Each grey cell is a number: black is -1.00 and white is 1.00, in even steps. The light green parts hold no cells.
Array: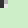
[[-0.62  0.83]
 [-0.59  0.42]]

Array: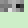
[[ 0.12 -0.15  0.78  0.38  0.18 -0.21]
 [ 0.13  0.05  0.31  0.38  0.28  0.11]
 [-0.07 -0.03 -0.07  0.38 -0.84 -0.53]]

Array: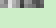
[[ 0.18  0.16  0.79  0.36  0.19 -0.53  0.10 -0.03 -0.11 -0.40 -0.30]
 [ 0.30 -0.01  0.75  0.42  0.18 -0.42  0.22  0.13 -0.31 -0.38 -0.16]]

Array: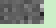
[[-0.28 -0.31 -0.29 -0.17 -0.31 -0.03 -0.29  0.04 -0.26 -0.25  0.12]
 [-0.24 -0.18 -0.26 -0.21 -0.17 -0.22 -0.38 -0.33 -0.16 -0.17 -0.09]
 [-0.31 -0.35 -0.36 -0.21 -0.26 -0.33 -0.03 -0.16 -0.23 -0.35  0.54]
 [-0.36 -0.06 -0.40 -0.13 -0.25 -0.30 -0.22 -0.09 -0.35 -0.33  0.09]
 [-0.27 -0.26 -0.28 -0.25 -0.25 -0.28 -0.32 -0.23 -0.18 -0.21 -0.71]
 [-0.45 -0.08 -0.25 -0.26 -0.18 -0.22 -0.50 -0.13 -0.29 -0.32 -0.31]]

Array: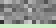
[[-0.66  0.25  0.19 -0.16 -0.34 -0.10  0.44  0.59 -0.34  0.38 -0.11  0.08
  -0.17 -0.37]
 [ 0.19  0.48  0.40  0.13  0.30  0.03 -0.27  0.39  0.23  0.00 -0.04 -0.36
   0.06  0.16]
 [-0.34 -0.08 -0.18 -0.02 -0.09  0.07  0.39 -0.06  0.10  0.03  0.14  0.20
   0.02 -0.16]
 [-0.21  0.30  0.30 -0.27  0.00 -0.12  0.00  0.55 -0.19  0.17 -0.02 -0.24
  -0.21 -0.13]
 [ 0.12 -0.06 -0.06  0.20  0.11  0.15  0.06  0.22  0.09  0.06  0.15  0.03
   0.04  0.04]
 [ 0.47  0.08  0.15  0.12  0.24  0.18 -0.30 -0.02  0.11 -0.01  0.10  0.07
   0.12  0.34]]

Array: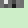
[[-0.10 -0.36 -0.15 -0.80 -0.09 -0.12]
 [-0.12  0.81 -0.18 -0.42 -0.05 -0.14]]

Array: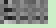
[[-0.23  0.54  0.39  0.29 -0.12  0.11  0.19 -0.08  0.10  0.17 -0.09  0.14]
 [ 0.08 -0.74  0.31 -0.18 -0.13  0.11 -0.16 -0.22 -0.27  0.14 -0.15 -0.03]
 [-0.10 -0.13  0.17  0.02 -0.11  0.08  0.01 -0.12 -0.07  0.10 -0.10  0.04]
 [-0.08 -0.76 -0.70 -0.30 -0.05 -0.05 -0.18 -0.02 -0.18 -0.14 -0.01 -0.10]
 [-0.16 -0.09  0.17  0.09 -0.12  0.15  0.07 -0.11 -0.04  0.17 -0.09  0.11]
 [ 0.13 -0.58 -0.78 -0.56  0.02 -0.47 -0.45 -0.02 -0.26 -0.54 -0.04 -0.44]]
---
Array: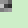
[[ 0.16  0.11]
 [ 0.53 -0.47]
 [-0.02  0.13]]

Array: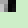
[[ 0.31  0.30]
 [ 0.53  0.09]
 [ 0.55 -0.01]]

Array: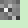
[[-0.13  0.01]
 [ 0.25 -0.03]
 [-0.38  0.91]]

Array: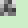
[[ 0.63  0.04]
 [ 0.39 -0.40]
 [ 0.05 -0.48]]

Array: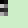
[[-0.99 -0.84]
 [ 0.56  0.00]
 [-0.72 -0.62]]

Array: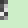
[[-0.55 -0.28]
 [-0.31  0.53]
 [-0.42  0.76]]

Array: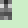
[[ 0.05 -0.66]
 [ 0.71 -0.21]
 [ 0.02 -0.11]]

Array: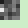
[[-0.77 -0.47]
 [ 0.02 -0.41]
 [ 0.85 -0.08]]
